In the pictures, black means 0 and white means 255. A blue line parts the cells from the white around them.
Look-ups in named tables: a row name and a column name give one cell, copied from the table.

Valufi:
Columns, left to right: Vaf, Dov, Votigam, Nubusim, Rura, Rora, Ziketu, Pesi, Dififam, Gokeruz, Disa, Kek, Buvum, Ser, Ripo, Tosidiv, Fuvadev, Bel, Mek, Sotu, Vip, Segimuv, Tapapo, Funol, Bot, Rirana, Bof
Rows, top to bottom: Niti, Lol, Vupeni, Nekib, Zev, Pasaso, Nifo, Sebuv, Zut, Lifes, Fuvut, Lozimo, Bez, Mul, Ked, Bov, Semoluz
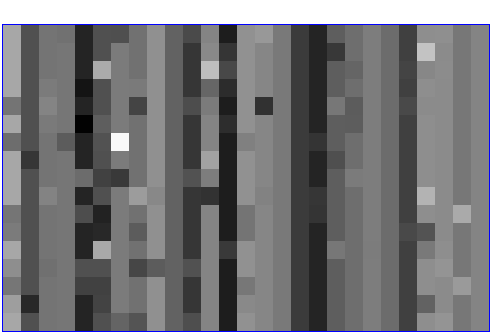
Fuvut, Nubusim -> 118
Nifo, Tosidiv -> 121
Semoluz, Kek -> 132
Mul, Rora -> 80
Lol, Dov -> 80
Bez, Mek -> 119
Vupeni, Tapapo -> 68
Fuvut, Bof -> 132
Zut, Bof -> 132
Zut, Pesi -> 113
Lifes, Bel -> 54
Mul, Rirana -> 119
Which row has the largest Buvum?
Vupeni

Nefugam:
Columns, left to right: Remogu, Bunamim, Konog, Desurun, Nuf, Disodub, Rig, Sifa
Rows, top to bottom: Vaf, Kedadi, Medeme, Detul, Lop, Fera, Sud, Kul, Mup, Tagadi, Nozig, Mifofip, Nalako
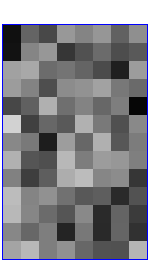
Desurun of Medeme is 116
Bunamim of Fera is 64
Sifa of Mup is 54
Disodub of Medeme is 75
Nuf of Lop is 131
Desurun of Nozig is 85
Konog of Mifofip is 126
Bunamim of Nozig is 134
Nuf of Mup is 188
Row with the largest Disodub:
Sud

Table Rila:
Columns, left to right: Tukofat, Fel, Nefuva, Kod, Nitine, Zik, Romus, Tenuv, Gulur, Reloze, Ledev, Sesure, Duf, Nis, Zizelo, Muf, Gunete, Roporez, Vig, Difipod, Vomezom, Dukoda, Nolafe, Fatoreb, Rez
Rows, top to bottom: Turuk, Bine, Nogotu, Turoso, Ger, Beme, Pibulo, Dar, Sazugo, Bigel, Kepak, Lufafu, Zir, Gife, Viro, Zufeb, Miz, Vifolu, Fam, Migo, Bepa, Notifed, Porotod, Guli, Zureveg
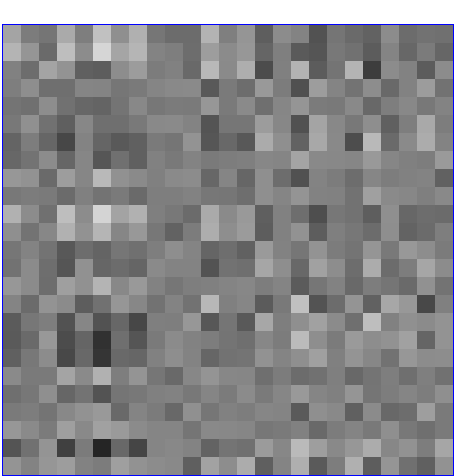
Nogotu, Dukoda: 140
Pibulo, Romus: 89
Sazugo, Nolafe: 129
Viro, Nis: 135
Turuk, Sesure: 179
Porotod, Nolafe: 120
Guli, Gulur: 133
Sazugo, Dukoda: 125
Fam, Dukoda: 114
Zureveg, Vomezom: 93
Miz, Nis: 89
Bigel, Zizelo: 143
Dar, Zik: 86
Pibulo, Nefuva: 102
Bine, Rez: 102
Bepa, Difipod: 149
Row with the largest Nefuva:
Nogotu

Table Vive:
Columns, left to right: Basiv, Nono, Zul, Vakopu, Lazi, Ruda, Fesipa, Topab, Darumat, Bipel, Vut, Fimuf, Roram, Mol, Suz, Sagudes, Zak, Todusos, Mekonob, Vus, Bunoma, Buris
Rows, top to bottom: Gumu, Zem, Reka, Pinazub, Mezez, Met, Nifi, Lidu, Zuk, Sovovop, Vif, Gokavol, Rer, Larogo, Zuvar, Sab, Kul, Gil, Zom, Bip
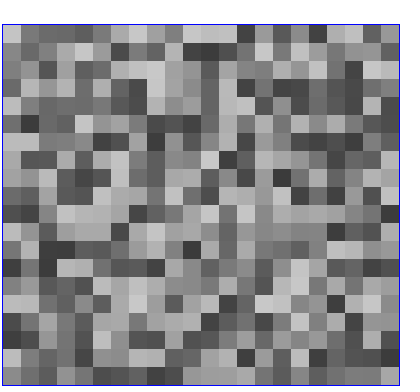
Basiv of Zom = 188
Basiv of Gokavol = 187
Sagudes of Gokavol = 141
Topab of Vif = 70
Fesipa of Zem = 75
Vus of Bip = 124
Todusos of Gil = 152
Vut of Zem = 67
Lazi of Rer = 93
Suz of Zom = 155
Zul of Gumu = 107
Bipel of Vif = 120
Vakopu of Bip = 146
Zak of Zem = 192
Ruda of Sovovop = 192
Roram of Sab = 67
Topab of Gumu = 199
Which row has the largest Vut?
Gumu

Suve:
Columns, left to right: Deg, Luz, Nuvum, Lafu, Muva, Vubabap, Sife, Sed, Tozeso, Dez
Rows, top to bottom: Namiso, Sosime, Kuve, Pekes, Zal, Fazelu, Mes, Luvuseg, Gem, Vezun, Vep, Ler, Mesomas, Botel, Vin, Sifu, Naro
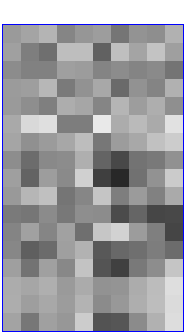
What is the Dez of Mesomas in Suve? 108
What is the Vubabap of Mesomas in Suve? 88
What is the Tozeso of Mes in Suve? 193
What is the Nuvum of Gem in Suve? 157
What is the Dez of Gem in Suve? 203
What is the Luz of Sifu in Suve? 158
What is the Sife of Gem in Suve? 40
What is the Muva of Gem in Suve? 208
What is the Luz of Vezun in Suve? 182
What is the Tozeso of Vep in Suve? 70
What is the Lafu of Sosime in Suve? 190
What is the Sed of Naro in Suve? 139

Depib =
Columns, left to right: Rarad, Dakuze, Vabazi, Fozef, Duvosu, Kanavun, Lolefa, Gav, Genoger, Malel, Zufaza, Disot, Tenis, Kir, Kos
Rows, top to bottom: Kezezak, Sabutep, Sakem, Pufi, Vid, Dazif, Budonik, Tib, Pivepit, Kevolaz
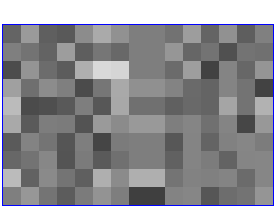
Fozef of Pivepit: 116
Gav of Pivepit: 175
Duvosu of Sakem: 175
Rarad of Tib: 103
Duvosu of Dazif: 83
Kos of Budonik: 124
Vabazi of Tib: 135
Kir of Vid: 115
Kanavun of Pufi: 118
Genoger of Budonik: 126
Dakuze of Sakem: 148
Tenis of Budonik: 129
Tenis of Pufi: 132
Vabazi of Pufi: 140
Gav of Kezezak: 126
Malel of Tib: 97
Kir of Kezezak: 94
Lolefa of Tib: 112

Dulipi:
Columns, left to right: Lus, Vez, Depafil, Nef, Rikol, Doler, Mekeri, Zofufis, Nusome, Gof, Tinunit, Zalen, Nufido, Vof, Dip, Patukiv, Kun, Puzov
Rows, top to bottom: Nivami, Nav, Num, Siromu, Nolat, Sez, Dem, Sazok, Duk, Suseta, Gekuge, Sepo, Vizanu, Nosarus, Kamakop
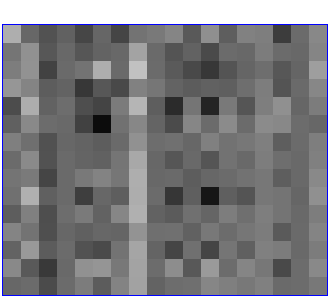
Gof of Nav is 84
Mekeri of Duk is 118
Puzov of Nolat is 124
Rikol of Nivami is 70
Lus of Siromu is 150
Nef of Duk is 106
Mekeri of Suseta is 94
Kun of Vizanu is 105
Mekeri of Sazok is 117
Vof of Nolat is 85
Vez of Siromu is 132
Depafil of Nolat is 98
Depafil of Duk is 69
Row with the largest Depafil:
Sez

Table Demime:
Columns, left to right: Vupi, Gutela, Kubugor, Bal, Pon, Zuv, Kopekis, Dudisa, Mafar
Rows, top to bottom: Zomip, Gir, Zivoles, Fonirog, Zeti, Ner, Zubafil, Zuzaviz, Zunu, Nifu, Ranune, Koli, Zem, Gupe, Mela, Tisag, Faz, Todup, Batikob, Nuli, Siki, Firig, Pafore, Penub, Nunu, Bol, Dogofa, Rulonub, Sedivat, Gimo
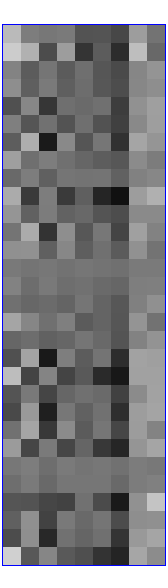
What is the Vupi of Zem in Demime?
144
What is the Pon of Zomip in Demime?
83
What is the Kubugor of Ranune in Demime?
124
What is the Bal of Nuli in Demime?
68
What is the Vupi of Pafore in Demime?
113
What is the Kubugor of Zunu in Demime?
96
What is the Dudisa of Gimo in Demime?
166
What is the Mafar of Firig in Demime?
164
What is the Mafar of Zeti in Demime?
159
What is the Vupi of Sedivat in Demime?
76
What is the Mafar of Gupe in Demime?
122
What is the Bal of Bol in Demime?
118
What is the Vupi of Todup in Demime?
102
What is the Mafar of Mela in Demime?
127
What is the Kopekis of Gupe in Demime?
112
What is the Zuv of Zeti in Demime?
112
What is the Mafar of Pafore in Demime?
131
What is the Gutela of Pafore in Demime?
165
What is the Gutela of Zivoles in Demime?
92

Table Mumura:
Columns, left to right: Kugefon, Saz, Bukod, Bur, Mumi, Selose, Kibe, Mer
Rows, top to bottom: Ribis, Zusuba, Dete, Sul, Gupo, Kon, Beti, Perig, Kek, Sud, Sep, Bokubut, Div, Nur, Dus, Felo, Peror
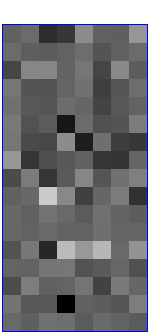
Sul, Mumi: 113
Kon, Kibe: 84
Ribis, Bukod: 44
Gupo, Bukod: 85
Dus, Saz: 125
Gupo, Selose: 68
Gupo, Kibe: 88

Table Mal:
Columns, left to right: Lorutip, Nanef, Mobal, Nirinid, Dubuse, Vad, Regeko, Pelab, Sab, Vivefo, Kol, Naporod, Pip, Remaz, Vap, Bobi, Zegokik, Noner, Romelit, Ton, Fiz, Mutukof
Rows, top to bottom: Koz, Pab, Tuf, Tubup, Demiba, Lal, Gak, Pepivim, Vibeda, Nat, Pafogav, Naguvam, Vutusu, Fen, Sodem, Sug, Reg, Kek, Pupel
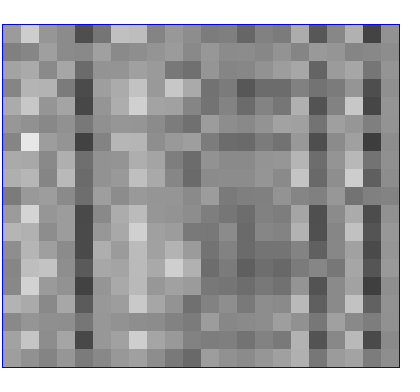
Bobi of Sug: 138
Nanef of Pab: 134
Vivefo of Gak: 153
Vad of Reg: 151
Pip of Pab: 139
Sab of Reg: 140
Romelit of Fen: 119
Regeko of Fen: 164
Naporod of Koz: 124
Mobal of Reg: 143
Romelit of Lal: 159
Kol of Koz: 141
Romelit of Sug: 138
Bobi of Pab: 147
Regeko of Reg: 146
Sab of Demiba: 163
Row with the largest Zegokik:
Vibeda

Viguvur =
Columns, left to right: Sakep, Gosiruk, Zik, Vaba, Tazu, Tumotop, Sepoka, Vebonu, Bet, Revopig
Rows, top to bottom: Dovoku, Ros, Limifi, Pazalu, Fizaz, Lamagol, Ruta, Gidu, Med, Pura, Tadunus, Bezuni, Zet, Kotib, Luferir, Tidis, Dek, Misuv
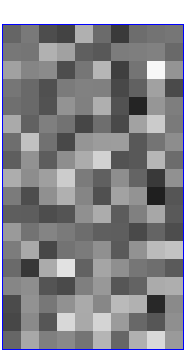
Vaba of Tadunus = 84
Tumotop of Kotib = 165
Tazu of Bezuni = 109
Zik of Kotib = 171
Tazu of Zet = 123
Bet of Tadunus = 167
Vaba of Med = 204
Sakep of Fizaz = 111
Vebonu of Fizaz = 36
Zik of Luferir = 84
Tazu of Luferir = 127
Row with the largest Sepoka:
Tidis

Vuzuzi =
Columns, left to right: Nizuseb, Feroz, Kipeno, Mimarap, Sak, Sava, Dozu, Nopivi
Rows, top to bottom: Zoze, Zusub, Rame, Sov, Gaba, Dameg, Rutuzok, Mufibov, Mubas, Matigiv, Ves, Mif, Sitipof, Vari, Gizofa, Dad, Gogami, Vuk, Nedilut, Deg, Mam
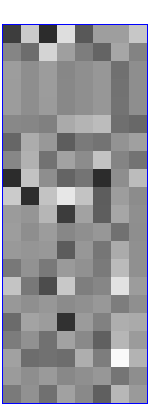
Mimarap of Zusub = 159
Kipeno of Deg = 154
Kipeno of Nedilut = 113
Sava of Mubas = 44
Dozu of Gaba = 115
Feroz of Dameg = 134
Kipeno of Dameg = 128
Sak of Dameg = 180
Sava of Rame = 151

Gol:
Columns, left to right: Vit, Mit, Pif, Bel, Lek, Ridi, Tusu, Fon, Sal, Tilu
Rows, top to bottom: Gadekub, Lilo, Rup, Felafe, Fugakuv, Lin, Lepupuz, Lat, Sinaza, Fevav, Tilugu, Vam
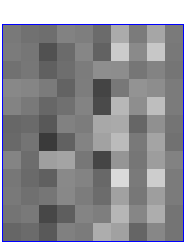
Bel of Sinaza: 137
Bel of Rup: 110
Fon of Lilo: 138
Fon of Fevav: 119
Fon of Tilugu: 134
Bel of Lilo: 107
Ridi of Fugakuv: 74
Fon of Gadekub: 123
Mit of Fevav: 112
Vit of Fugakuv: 131
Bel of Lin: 129
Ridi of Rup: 142
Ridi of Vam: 173
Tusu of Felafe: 120
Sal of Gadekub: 166

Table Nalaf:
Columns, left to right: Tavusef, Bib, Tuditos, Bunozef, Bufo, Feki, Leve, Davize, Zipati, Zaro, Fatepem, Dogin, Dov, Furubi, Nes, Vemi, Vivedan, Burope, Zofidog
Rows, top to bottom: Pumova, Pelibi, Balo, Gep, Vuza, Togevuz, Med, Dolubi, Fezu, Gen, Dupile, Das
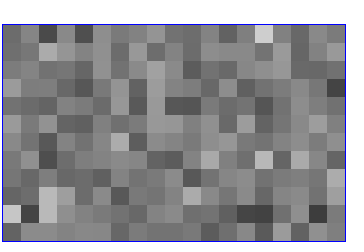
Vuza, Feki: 107
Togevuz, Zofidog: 128
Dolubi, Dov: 128
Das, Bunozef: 131
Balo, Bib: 132
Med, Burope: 124
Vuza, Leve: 151
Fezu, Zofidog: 172
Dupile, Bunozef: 143
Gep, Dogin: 104
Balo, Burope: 104
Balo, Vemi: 151
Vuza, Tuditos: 100

